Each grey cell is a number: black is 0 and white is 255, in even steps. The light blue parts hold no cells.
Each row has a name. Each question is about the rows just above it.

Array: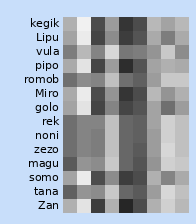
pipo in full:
[170 227  69 156  45  84 163 176 170]
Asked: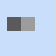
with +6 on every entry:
[ 96 162]
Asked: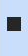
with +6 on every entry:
[44]

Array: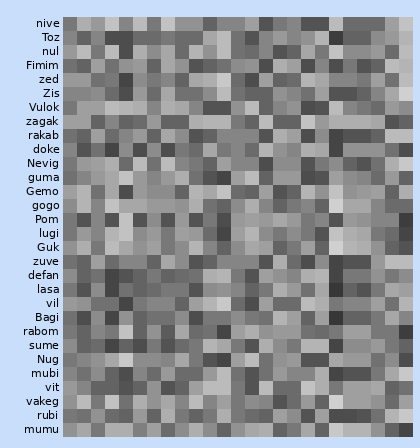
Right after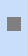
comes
[159]
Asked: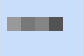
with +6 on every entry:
[159 126 139  89]
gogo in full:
[140 180 133 194 167 167 153 153 146 174 113  99 140 174 133  99 120 133
  99 208 167 167 133 107 107]
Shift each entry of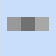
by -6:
[147 107 161]
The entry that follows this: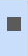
[167]
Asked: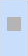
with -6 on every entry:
[174]

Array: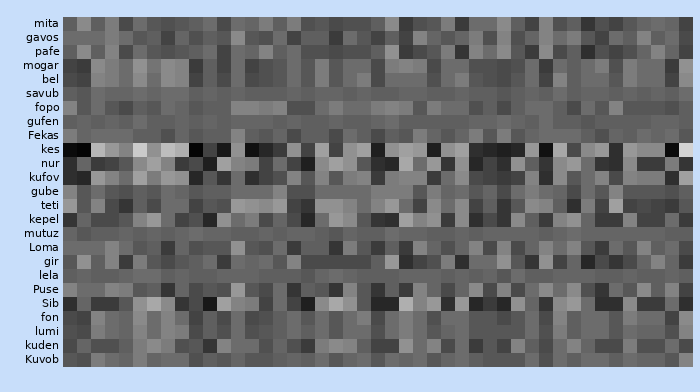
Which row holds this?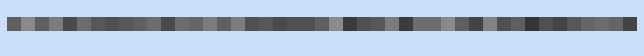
mita
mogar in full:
[ 67  59 138 124 108 145 116 138 131  59  95  67 108  67  80  87 108  87
 124  87 108 108  74 124 131 124  74 108 108  80  80  74  80 108  59 108
  95 108 124  80 124 108 108  59 145]
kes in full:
[ 11   4 182 152 131 203 145 189 175   4  67  24 145  17  39  59 145  67
 160  67 145 160  31 145 160 152  31 145 160  47  39  31  39 152  17 168
  74 138 152  47 152 138 138  11 211]
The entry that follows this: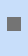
[138]

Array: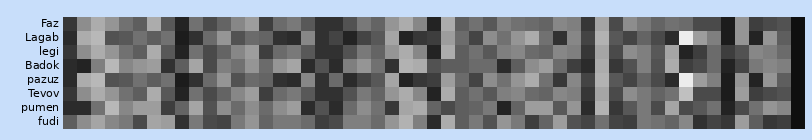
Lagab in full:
[ 43 172 184  82  88 113  94 113  28  49 107 149  82 107 100  49  43 135
  49  68  35  68  88 165  35  55  62 157 107  68 141 113 149 172 113  49
 135  68 178  88  68 100  74  43 237 157 127  28 149  35 149  94  15]
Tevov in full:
[ 55 141 172 149 113  94 172  88  35 113  74 100 135 157  62 107 121  88
  49  49  82 121 100 149 172 135  35 172  94 113  88 127 135 107 100 135
 127  55 165  74 141 121 100 113 192  74  74  28 157  62  74  82  15]
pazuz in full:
[ 43 172 184  82  88 113  94 113  28  49 107 149  82 107 100  49  43 135
  49 107  43  68  88 165  35  55  62 157 107  68 141 113 149 172 113  55
 135  68 178  88  68 100  74  43 237 157 127  28 149  35 149  94  15]

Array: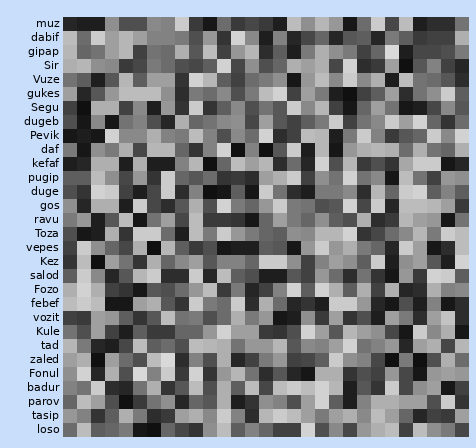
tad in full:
[182 122  38  30  71 188  94 108  79 188 182 175 115 151 151 182  87 137
 130 159 210 115 130 151  38 159 175  71 182]
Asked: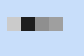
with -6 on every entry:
[197  24 137 153]
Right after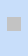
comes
[45]
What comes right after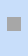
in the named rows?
[203]
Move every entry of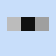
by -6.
[182  10 153]

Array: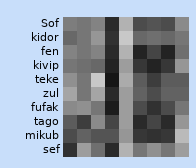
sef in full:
[ 49 157 111  42 178 118 144 118 157]
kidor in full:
[104 118 150  49 200 104 111 104 118]
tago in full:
[ 92  61 138  69 157  42  69  42 150]
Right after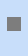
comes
[118]
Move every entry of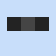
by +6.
[41 75 41]

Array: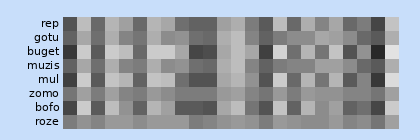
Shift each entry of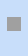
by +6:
[166]
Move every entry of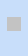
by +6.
[201]
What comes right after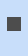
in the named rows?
[167]
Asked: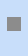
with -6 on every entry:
[134]
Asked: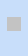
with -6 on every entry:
[189]
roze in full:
[124 146 132 153 153 140 153 153 153 124 132 146 153 146 124 153 146 140
 140 153 132 140 117 160]
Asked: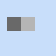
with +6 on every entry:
[111 187]

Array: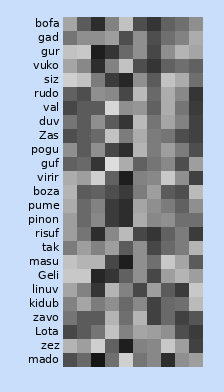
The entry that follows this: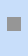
[97]
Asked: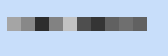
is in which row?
vuko
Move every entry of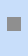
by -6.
[137]

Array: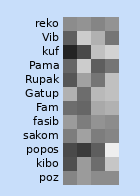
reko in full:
[140 147 133 147]
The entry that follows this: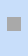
[177]
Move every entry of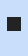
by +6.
[41]
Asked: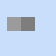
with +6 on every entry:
[161 131]
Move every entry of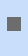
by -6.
[103]
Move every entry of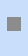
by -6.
[134]

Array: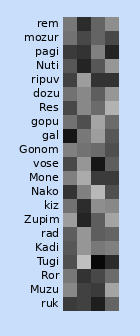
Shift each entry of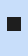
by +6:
[36]
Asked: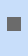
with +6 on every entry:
[113]
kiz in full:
[114  44 142 136]

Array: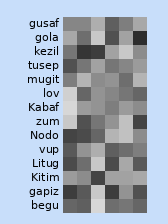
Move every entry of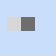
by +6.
[221 116]
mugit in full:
[126 180 140 147 110 180]
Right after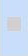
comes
[102]
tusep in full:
[ 81 118 162 118 134 155]
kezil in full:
[118  53  61 162 200 140]
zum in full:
[200  81 118 147 193  68]
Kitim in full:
[155 140  68 162 162 168]

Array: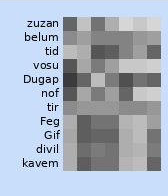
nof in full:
[ 86 167 123 159 101 200 207]
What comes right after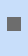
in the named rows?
[123]
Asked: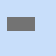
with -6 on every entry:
[109 109]

